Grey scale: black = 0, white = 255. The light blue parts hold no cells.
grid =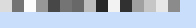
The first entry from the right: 139
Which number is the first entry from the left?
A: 220
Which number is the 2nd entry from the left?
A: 116
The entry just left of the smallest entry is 188

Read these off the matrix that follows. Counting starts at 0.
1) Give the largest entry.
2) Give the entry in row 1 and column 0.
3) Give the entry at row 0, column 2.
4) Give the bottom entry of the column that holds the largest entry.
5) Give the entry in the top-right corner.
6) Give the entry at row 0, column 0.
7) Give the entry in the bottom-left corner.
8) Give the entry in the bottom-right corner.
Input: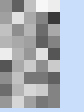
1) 247
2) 160
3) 193
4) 119
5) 237
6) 151
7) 151
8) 131

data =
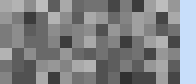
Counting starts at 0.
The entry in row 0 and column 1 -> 179
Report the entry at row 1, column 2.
60
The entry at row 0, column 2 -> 141
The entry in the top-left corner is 169
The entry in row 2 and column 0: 123
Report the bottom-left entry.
132
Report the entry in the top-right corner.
151
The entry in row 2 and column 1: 141
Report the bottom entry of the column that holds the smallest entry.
48
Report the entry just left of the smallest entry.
105
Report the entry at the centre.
169
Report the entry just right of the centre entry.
114
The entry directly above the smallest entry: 123
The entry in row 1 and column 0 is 151
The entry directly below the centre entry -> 93
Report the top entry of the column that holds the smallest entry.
123
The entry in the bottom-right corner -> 70
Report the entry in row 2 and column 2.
93

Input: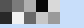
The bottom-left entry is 40
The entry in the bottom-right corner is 154
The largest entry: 241

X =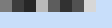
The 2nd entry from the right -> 81
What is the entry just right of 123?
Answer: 61
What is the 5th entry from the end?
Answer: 186

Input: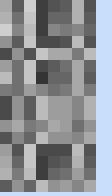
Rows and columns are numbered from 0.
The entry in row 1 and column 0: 177
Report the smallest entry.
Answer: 52
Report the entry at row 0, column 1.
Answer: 92
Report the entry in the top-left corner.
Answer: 168
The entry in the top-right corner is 83
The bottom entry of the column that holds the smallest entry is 187
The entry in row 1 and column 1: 112
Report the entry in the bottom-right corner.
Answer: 168
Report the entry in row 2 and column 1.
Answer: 134
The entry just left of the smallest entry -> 197
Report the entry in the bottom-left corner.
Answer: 92
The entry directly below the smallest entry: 134
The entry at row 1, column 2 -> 197

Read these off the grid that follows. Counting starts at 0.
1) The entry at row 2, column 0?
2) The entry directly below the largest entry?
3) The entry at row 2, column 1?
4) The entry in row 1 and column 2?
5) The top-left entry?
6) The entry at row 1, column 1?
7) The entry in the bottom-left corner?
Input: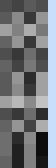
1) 161
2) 44
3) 129
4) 56
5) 78
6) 138
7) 99

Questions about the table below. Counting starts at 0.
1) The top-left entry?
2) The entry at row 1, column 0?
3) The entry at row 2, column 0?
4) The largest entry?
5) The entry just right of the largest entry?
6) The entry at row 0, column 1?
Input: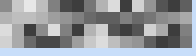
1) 139
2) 179
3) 220
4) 231
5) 190
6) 200

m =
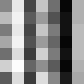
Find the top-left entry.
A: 134
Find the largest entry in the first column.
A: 208
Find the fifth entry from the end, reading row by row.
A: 60
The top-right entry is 176
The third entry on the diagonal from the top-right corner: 123
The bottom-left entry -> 91
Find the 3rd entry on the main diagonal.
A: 70
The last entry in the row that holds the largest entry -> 176
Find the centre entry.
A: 155
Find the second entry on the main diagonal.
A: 242
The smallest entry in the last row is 27
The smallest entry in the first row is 6
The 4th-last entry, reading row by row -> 220
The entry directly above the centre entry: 197
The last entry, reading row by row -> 167

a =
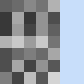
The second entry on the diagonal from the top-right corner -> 147
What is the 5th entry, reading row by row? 178
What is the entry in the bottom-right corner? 212
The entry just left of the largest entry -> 87
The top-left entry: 96
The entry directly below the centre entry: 126
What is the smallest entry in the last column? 78
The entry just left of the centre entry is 201
